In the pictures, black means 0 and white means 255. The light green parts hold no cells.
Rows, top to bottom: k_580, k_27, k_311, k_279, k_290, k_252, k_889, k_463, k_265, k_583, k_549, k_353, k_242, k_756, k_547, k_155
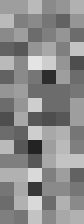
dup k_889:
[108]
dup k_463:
[108]

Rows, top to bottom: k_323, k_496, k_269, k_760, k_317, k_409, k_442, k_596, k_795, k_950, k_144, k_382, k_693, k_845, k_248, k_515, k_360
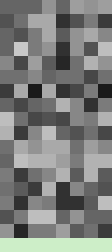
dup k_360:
[123]
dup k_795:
[71]
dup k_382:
[178]
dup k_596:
[101]
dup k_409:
[112]

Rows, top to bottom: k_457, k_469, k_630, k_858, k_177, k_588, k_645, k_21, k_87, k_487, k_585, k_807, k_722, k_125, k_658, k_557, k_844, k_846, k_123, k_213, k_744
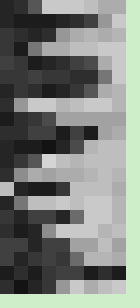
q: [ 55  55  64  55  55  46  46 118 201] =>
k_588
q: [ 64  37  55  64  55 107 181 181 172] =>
k_123
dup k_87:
[162]
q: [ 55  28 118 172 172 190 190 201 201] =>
k_858
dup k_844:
[201]
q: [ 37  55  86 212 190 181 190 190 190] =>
k_807
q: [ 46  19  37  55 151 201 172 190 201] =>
k_744

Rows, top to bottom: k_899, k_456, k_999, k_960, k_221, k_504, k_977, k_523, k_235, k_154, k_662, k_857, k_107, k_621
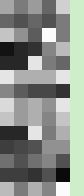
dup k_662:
[145]
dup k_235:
[196]
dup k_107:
[62]
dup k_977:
[71]
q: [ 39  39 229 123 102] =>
k_221
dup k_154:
[39]
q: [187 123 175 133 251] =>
k_621

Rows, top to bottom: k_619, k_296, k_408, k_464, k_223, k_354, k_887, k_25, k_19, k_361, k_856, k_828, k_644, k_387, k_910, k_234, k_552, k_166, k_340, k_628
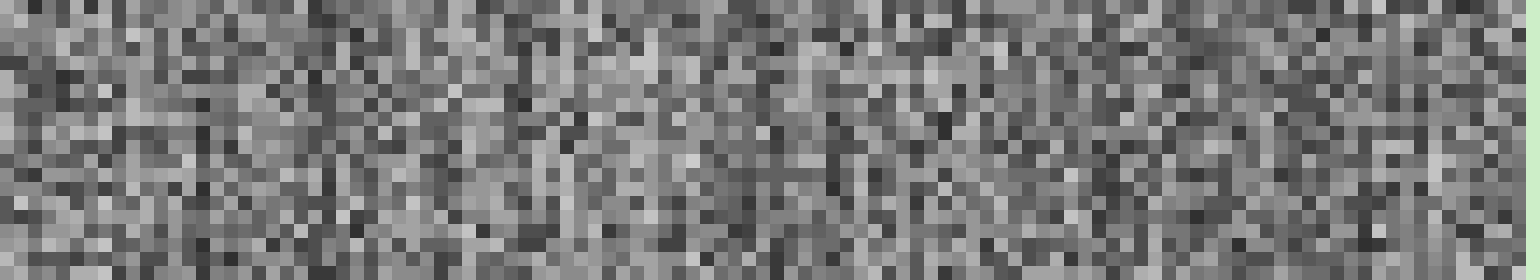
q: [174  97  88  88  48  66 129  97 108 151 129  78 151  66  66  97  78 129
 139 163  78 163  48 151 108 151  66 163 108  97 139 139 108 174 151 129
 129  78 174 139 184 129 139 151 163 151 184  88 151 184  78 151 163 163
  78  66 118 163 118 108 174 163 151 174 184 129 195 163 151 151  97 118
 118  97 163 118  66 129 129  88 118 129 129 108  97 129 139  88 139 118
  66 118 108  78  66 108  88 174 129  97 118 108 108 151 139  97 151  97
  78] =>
k_354
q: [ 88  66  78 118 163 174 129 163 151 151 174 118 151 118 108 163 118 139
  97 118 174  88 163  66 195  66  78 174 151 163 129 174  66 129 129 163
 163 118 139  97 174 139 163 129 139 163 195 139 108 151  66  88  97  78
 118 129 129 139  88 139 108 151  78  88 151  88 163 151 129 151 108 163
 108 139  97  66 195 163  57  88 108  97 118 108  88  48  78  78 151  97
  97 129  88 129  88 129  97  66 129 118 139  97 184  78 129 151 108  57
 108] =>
k_234
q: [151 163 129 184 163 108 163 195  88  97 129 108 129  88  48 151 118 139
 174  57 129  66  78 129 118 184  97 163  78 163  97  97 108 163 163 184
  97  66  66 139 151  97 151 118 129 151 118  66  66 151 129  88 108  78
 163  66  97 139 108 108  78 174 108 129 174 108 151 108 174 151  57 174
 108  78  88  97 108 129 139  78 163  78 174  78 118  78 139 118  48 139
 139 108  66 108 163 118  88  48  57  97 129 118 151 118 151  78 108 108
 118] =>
k_166
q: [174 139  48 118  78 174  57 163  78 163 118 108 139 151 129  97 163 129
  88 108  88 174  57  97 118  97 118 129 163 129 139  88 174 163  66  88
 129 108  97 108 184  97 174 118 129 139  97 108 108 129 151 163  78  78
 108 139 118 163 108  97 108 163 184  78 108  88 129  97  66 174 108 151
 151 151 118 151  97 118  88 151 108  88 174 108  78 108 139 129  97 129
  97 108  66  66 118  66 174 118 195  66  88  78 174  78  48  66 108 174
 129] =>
k_619
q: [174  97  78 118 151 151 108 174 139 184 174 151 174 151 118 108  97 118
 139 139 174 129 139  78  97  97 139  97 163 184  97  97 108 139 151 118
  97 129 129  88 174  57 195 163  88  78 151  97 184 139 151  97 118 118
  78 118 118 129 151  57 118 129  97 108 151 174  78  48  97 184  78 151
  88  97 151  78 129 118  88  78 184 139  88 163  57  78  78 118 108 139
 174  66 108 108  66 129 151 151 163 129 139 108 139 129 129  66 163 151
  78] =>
k_19
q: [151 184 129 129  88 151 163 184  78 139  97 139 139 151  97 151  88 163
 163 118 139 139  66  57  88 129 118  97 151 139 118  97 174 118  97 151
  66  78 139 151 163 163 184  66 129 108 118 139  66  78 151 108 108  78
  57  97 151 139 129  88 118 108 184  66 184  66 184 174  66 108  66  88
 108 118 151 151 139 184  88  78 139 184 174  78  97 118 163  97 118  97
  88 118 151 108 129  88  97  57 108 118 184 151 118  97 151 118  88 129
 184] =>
k_296

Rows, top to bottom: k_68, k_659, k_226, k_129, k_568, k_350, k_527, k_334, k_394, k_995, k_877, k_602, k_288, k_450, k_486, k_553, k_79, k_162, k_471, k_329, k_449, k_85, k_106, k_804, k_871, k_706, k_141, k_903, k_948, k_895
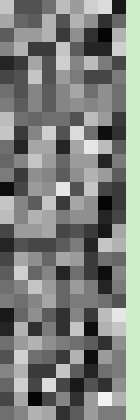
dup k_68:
[82]
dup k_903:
[70]

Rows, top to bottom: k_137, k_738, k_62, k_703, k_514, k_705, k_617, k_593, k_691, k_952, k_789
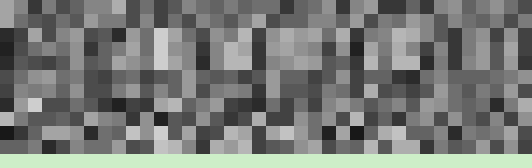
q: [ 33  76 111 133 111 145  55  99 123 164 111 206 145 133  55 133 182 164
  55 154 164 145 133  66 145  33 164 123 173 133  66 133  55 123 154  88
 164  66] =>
k_703
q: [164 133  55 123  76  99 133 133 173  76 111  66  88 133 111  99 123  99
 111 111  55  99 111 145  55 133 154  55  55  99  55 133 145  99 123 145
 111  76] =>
k_137

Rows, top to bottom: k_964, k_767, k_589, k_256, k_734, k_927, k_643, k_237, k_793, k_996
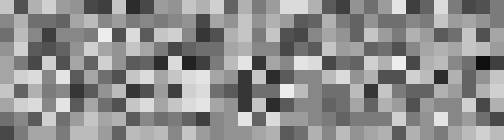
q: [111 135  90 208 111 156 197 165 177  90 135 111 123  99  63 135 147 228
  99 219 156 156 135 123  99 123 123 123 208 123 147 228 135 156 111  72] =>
k_793
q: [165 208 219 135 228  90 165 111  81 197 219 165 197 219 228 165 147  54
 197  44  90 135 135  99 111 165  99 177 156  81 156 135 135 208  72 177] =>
k_237

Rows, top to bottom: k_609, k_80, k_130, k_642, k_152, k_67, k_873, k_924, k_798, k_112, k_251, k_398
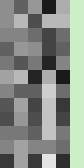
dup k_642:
[97]
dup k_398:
[56]
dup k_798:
[77]
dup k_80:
[184]
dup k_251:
[132]
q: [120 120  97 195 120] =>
k_112

